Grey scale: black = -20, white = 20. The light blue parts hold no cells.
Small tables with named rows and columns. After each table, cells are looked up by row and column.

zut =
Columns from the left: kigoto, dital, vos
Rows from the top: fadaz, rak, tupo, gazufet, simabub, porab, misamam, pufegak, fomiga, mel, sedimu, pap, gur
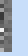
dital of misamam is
-2
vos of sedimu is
-4
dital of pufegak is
-6
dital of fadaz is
-3
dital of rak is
-1
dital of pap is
-2

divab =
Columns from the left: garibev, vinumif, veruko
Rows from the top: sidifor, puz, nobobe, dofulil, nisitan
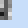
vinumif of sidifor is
-6
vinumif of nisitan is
-6
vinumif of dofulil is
-7
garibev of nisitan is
-3
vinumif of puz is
-6
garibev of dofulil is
-16
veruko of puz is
1
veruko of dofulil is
15
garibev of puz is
11
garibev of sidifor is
9
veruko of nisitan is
8
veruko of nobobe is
8
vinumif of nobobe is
-6
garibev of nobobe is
-3
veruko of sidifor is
3
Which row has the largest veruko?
dofulil

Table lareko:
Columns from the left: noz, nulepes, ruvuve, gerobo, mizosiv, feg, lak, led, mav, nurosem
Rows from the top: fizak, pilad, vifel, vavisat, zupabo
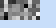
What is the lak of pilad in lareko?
-19
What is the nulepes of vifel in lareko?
13
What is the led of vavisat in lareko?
2
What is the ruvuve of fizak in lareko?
-11
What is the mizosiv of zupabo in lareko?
13
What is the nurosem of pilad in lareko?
5
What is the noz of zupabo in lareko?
-4
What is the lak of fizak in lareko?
-3

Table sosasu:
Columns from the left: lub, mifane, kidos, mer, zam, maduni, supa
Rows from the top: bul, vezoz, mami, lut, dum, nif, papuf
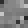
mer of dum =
2
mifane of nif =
0
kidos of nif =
2
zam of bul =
3
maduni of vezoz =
6
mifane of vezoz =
1
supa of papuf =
-1
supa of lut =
-2
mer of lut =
0
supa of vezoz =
10
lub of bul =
-13
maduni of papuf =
-3
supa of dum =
-14
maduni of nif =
3
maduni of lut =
-1
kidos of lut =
-1

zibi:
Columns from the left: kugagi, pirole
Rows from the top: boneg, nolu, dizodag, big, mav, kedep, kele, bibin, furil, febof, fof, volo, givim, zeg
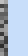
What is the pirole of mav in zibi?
-1
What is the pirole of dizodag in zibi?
-2
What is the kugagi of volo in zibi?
-13
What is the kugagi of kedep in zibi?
3
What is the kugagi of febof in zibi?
5
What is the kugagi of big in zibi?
-5
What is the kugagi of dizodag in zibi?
7

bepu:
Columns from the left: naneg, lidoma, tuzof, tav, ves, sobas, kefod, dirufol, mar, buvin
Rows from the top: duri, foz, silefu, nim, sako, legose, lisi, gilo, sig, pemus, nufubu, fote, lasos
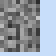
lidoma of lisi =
-2
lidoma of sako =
-3
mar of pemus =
-2
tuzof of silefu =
7
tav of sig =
4
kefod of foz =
-5
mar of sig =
-1
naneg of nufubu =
-4
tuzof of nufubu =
7

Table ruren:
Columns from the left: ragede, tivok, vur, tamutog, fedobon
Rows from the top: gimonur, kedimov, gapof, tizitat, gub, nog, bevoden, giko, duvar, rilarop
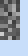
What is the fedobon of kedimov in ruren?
-8
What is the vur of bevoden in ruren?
-6
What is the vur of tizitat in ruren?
-12
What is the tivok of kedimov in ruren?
-8
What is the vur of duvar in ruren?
-5
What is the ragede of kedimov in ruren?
-6
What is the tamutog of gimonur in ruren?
-2
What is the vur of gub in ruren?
-2
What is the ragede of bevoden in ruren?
1
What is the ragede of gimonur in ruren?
-9
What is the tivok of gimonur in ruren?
1
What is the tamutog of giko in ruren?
-5
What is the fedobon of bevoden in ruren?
6
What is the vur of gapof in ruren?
0
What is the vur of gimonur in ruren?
-9
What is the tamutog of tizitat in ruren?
3
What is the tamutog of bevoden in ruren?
-8
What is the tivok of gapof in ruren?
-9
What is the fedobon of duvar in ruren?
-7
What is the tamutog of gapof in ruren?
7

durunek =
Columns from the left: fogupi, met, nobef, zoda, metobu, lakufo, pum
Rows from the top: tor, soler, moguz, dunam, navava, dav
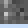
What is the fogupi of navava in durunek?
-5
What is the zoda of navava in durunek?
-6
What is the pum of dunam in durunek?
-5
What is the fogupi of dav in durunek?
-6
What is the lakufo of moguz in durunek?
-12
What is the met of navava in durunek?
1
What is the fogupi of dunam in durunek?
-6
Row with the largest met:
dunam

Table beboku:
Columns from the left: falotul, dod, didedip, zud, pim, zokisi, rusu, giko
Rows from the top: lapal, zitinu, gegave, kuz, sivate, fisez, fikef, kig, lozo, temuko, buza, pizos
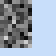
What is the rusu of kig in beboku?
-1
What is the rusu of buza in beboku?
12
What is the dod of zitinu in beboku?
8
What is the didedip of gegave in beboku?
4
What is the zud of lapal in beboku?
3
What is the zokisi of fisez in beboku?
-9

